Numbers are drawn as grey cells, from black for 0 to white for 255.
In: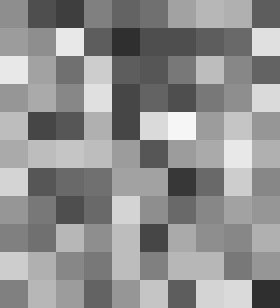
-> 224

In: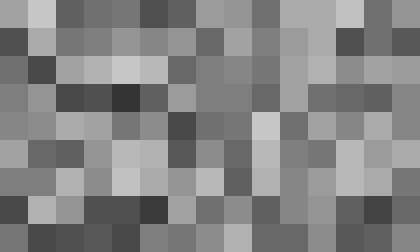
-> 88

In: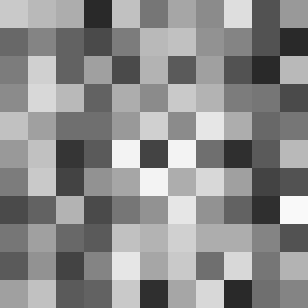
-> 41

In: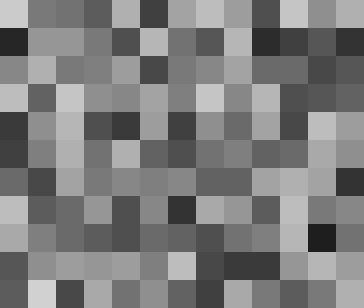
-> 51

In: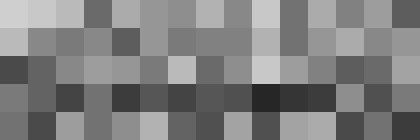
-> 150

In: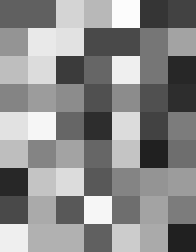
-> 163

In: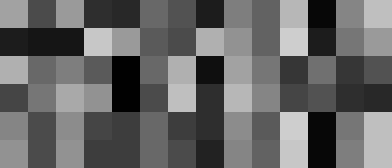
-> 154
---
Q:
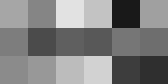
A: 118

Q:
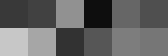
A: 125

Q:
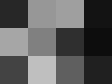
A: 47

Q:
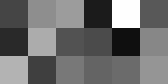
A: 15

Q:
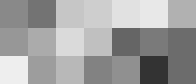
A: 122

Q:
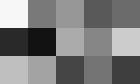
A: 134

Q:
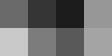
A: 89

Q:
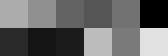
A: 122
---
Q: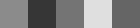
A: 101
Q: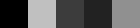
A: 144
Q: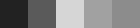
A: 140
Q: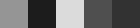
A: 50
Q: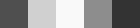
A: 51
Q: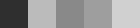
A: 208
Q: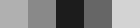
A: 211
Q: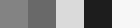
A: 247
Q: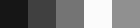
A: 144
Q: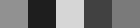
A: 122
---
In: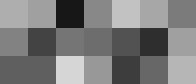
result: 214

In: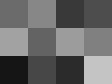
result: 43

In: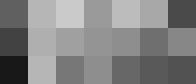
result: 119

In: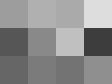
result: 115

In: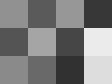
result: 49

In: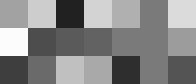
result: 192
